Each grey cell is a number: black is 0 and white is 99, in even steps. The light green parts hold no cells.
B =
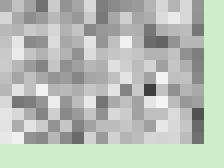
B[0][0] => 62
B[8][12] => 89
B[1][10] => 80
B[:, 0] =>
[62, 83, 72, 75, 78, 79, 74, 71, 84, 89, 88, 90]
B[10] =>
[88, 67, 88, 79, 57, 77, 51, 63, 73, 73, 77, 72, 62, 90, 84, 77, 41]
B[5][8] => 68
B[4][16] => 49
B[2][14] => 72
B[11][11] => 73
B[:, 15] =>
[84, 84, 73, 71, 56, 68, 75, 70, 59, 73, 77, 73]
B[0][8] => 49
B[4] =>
[78, 91, 76, 69, 79, 69, 56, 85, 73, 77, 79, 76, 69, 69, 75, 56, 49]
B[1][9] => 65
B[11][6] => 41
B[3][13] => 39
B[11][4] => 71
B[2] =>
[72, 69, 78, 74, 83, 69, 76, 53, 59, 60, 69, 68, 46, 68, 72, 73, 46]
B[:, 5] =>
[57, 64, 69, 65, 69, 56, 61, 72, 58, 53, 77, 54]
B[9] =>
[89, 84, 67, 51, 80, 53, 60, 76, 56, 84, 79, 63, 74, 74, 85, 73, 32]
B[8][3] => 58
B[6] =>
[74, 64, 74, 65, 58, 61, 52, 64, 66, 74, 88, 74, 63, 94, 74, 75, 53]
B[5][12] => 82
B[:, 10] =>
[58, 80, 69, 93, 79, 80, 88, 51, 74, 79, 77, 70]
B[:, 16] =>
[58, 57, 46, 71, 49, 50, 53, 66, 62, 32, 41, 44]
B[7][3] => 94
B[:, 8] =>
[49, 47, 59, 58, 73, 68, 66, 73, 45, 56, 73, 60]
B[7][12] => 24

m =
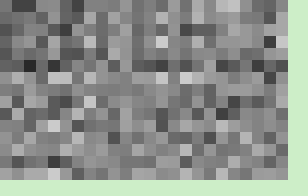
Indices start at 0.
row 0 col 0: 46
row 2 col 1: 40
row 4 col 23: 61
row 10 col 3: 62
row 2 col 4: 35
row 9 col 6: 70
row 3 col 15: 49
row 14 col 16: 58
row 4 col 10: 57
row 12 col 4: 52
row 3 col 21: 53
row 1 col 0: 41
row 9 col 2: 39
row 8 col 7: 76
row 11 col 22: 38
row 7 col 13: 57
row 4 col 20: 41
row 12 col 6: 60
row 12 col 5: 68
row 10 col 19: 61
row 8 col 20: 43
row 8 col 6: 46
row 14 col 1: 56
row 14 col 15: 70
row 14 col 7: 51
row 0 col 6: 26
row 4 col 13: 46
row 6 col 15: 79
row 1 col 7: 65
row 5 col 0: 38
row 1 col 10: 52
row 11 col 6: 71
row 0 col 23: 52
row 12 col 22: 58
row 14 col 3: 66
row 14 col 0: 63
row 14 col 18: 71

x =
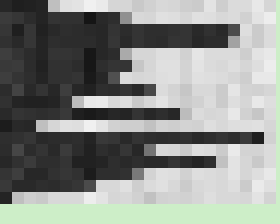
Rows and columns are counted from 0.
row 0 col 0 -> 15
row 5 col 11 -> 77
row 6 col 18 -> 85
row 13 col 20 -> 83
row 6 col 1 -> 20
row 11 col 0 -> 18
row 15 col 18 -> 84
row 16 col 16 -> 83
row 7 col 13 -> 85
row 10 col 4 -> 83
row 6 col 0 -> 24
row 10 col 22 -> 83
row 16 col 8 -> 88
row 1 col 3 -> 14
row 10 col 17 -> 86
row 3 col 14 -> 20
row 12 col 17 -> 85
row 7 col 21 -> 81
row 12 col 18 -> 79
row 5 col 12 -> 83
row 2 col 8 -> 15
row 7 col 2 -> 16
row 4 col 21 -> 88
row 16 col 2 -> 80
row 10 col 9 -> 81
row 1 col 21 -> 88
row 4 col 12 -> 83
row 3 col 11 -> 20
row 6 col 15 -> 82
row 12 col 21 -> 82
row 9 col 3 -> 18
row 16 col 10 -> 84
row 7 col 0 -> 17
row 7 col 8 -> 18
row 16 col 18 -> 84
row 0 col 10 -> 83
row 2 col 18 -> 16

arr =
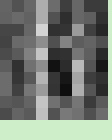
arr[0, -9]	39
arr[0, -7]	40
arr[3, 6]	36
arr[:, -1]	[23, 19, 15, 31, 16, 9, 19, 16, 35, 42]
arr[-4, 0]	42
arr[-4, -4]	9
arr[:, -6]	[67, 67, 82, 55, 76, 55, 70, 60, 76, 74]
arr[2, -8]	27
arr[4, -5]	18
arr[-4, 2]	34
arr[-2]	[35, 33, 39, 76, 44, 33, 46, 23, 35]
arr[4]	[29, 35, 50, 76, 18, 19, 46, 37, 16]
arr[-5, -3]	72
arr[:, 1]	[32, 41, 27, 41, 35, 19, 21, 25, 33, 39]
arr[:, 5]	[24, 18, 20, 51, 19, 17, 9, 6, 33, 47]
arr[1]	[38, 41, 38, 67, 32, 18, 40, 37, 19]
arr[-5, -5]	7
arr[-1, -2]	31

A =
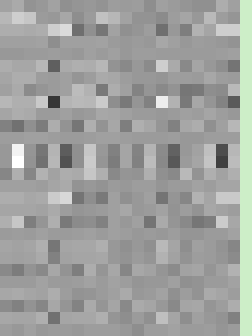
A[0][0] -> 63
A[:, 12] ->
[55, 57, 61, 59, 61, 54, 59, 58, 50, 60, 65, 60, 70, 73, 68, 61, 62, 60, 45, 60, 56, 58, 63, 59, 60, 64, 56, 61]
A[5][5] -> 66
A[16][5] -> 84
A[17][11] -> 59
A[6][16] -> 60
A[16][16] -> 69
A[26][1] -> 64
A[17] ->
[64, 64, 64, 63, 66, 61, 58, 59, 60, 62, 65, 59, 60, 63, 57, 61, 57, 65, 63, 61]
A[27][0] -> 61
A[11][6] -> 60
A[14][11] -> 57
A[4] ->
[59, 59, 60, 60, 61, 60, 59, 62, 60, 62, 59, 61, 61, 60, 60, 60, 60, 60, 61, 62]
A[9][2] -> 66
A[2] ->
[67, 67, 66, 67, 80, 85, 43, 56, 46, 63, 56, 58, 61, 43, 59, 49, 69, 64, 80, 80]
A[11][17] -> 61
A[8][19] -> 35
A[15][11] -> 61
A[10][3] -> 48
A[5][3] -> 71
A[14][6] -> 66
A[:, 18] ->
[67, 61, 80, 59, 61, 55, 61, 54, 51, 61, 62, 61, 30, 25, 63, 64, 78, 63, 79, 60, 57, 58, 62, 60, 64, 61, 57, 58]
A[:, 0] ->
[63, 71, 67, 62, 59, 67, 64, 62, 71, 64, 50, 61, 59, 59, 52, 62, 67, 64, 68, 60, 64, 63, 53, 60, 65, 54, 65, 61]
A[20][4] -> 46
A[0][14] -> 60
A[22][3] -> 53
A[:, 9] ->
[61, 71, 63, 60, 62, 57, 65, 67, 55, 64, 65, 62, 50, 48, 53, 60, 62, 62, 62, 62, 59, 59, 65, 63, 62, 64, 58, 61]
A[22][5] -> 57
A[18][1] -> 77
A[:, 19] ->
[62, 58, 80, 57, 62, 45, 60, 72, 35, 59, 71, 61, 71, 73, 68, 64, 78, 61, 65, 63, 52, 54, 69, 63, 61, 67, 50, 60]

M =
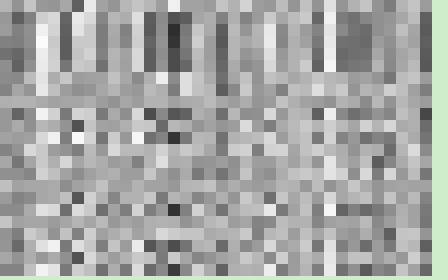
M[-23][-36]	70
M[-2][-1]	59
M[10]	[59, 66, 56, 71, 67, 57, 32, 76, 63, 62, 68, 78, 77, 41, 71, 67, 58, 63, 58, 61, 85, 61, 49, 66, 72, 78, 70, 80, 72, 64, 81, 70, 83, 66, 68, 42]
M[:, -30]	[37, 90, 88, 78, 76, 78, 61, 56, 64, 82, 32, 96, 49, 64, 55, 63, 33, 85, 70, 50, 86, 32, 80]
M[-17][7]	62
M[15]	[74, 63, 65, 65, 66, 55, 63, 66, 75, 63, 62, 69, 63, 63, 59, 70, 71, 75, 60, 67, 62, 60, 63, 70, 69, 59, 73, 57, 65, 77, 66, 58, 63, 64, 63, 63]
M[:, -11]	[75, 78, 60, 62, 71, 79, 69, 72, 63, 69, 78, 75, 75, 71, 78, 59, 73, 75, 69, 74, 79, 72, 70]
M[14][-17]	57
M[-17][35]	60
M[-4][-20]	76
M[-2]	[65, 57, 67, 59, 66, 56, 32, 84, 69, 61, 69, 78, 75, 47, 78, 64, 52, 57, 63, 66, 78, 71, 54, 80, 60, 72, 66, 89, 62, 75, 75, 60, 67, 59, 80, 59]
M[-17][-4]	46
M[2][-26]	50
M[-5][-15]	51
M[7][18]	36
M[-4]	[57, 49, 79, 73, 57, 75, 50, 80, 62, 67, 73, 63, 68, 84, 79, 76, 76, 66, 68, 70, 78, 50, 71, 74, 61, 74, 64, 75, 61, 58, 67, 56, 37, 76, 77, 58]
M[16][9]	52
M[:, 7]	[91, 84, 78, 78, 81, 76, 62, 58, 67, 80, 76, 82, 72, 71, 62, 66, 81, 78, 64, 80, 77, 84, 74]
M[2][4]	82
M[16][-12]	65
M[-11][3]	78
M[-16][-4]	80
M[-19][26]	42
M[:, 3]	[59, 80, 93, 97, 92, 91, 88, 90, 66, 94, 71, 84, 78, 78, 81, 65, 65, 87, 64, 73, 87, 59, 94]
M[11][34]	66
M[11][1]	61
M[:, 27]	[87, 93, 88, 90, 92, 95, 71, 72, 57, 92, 80, 82, 72, 89, 88, 57, 83, 95, 62, 75, 87, 89, 91]
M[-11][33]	70
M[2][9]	66
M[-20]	[50, 49, 55, 97, 78, 36, 78, 78, 48, 65, 52, 80, 39, 57, 20, 49, 80, 61, 34, 70, 65, 69, 91, 52, 68, 62, 47, 90, 44, 43, 41, 60, 56, 68, 63, 37]
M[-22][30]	52
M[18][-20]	62
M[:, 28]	[58, 48, 53, 44, 41, 43, 69, 78, 69, 53, 72, 51, 67, 68, 81, 65, 65, 39, 64, 61, 49, 62, 44]

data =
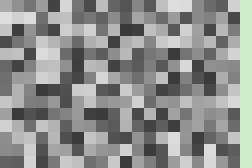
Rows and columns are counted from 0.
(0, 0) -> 66
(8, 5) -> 30
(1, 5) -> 74
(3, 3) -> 78
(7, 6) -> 79
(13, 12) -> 49
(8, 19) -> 84
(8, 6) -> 60
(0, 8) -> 73
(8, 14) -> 57
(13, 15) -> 80
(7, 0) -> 44
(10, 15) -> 57
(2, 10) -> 22
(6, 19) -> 50
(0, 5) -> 83
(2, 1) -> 24
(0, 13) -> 74
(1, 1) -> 81
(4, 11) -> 34
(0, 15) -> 85
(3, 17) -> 72
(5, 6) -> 24
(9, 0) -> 62
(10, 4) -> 69
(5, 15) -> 84
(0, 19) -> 81
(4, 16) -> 55
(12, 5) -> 62
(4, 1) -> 75
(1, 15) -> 33
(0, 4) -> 26
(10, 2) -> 43
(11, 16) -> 24
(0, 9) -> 39
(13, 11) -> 63
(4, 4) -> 81
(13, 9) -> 78
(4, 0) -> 73
